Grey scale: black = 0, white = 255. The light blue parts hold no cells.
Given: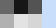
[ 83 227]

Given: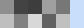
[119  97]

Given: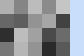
[197 166 161 182]

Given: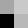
[201   1]

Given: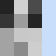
[ 75 157 163]

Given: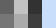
[ 50 171]
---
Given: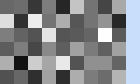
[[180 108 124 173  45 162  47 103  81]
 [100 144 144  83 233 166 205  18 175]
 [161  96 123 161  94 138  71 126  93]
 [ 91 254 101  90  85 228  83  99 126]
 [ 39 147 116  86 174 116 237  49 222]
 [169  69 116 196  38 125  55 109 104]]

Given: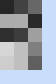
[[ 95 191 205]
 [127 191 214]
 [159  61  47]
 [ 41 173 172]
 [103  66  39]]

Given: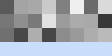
[[186 173 154 140  71 174  72 112]
 [ 56 169 171 156 225 121 143 119]
 [218 107 239 128 202 168 164  90]]

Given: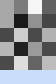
[[189 100 221  74]
 [ 74 155  33 183]
 [178  74 205  72]
 [ 69 145  25 168]
 [ 97 245 124 168]]

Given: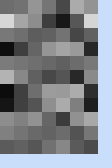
[[ 75  90 135 113  86  97  91]
 [118  83 108  99 105 116 128]
 [168 145  60 102 146 129 141]
 [ 30 127 171 143  84  64  21]
 [ 46 172 154 156 110  64  12]
 [138  40  85  72  96 136 179]
 [120 108  96 104 111 117 123]
 [ 39 154 164 149 101  63  14]
 [ 97  70 115  97  93 111 120]
 [213  87  24  62 141 165 215]
 [147 171  72 117 149 114 109]]

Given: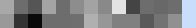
[[144 115  89 128 128 151 176 111 109 109   9  51 153]
 [109 104 109  68 227 137 163 141 109 164  85 109 168]]

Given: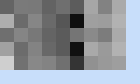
[[158 153 145  52 112 131 136 113 207]
 [178 154 169  17  91 104 131 108 161]
 [170 124 138 117  91 100 120 133 111]
 [178 157 159  15  86 106 134 107 174]
 [170 130 166  92 111  99 121 122 100]]

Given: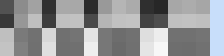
[[113 109 110 247 229 112 106 119 238 112 111 223 112 128 195]
 [116 113 113 237 222 113 109 119 228 116 112 215 113 122 191]
 [191 194 192  77  66 195 193 181  74 194 192  61 191 151  56]
 [166 172 167  39  47 171 181 153  43 168 169  49 162 140  82]]
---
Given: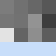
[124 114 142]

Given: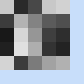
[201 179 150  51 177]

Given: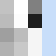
[194 252 245]

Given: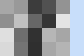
[167 193  49 167]

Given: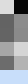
[221 140]

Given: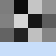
[125 213 192]

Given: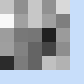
[196 161 118  68 178]
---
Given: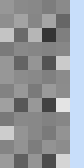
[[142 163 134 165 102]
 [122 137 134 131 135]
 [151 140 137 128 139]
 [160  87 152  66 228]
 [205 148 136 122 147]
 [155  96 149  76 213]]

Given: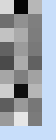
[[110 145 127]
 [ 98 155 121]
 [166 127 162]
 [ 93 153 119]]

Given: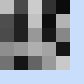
[[ 78  33 194  13 179]
 [142 151 175 163  21]]

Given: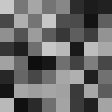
[[ 72 175 116 199  78  75  19  95]
 [ 53  31 111 199 185  25 189 168]
 [ 39 102  71 112 167 176  31 113]
 [185  16  42 112 164  59  32 164]]

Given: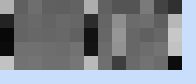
[[ 35 101 105 100 105 102  44 101 142 107 110  95 183]
 [ 11 112 112 110 108 114  20 108 146 103 109 115 194]]

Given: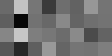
[[ 95   7 114 104 137 100 111 115]
 [ 87  39  95 153 101 117 115 126]]
